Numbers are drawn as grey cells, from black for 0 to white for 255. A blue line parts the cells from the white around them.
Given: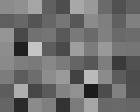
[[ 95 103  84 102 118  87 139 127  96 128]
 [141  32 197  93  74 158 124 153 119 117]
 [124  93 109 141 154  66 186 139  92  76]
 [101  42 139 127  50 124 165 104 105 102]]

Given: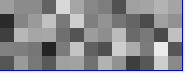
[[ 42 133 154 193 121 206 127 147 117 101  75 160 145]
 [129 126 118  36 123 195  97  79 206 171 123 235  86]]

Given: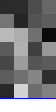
[[117  37  83  93]
 [ 91 177  63 152]
 [ 93 112 134  46]]

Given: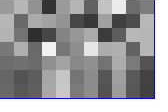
[[182 105 171 162 148  71  56 160  64  77 184]
 [120 175 106 241 119 142 230 172 176  98 182]
 [101  83  93 166 198 117 140  86 159  89  66]]

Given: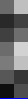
[[ 41  65]
 [108 210]
 [ 87  55]]

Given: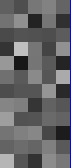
[[114 144  35 118  48]
 [ 52 192 118  68 145]
 [112  90 138  86 170]
 [133 127  53  98  86]
 [116 128 135  71  28]
 [182  85  50 140 119]]

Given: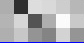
[[180 214  83 174 251 201]]

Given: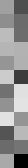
[[142 107]
 [181 178]
 [204  60]
 [146 227]
 [ 84 185]
 [169   1]]

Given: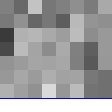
[[121 145 102 119  93 185 148 143]
 [ 73 187 164 140 170 128  95 153]
 [152 167 155 174 162 163 120 112]]
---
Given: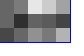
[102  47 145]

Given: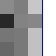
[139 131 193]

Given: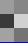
[156 209]

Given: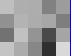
[191 179 148  47]

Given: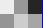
[237 205]

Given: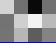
[211 207  93]

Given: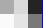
[171 229]

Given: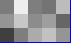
[124 199 171]

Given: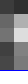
[ 60 176]
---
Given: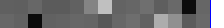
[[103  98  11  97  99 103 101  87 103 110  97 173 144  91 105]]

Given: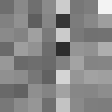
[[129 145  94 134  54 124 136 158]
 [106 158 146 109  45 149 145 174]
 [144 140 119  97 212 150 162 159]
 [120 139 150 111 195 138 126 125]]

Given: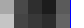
[[197  68  56  45 100]]

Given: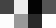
[[252 153  41 254]]

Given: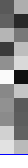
[[ 97  40]
 [ 58 189]
 [250  16]
 [145  90]
 [209  98]]

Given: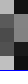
[[ 90 131]
 [ 81  25]]
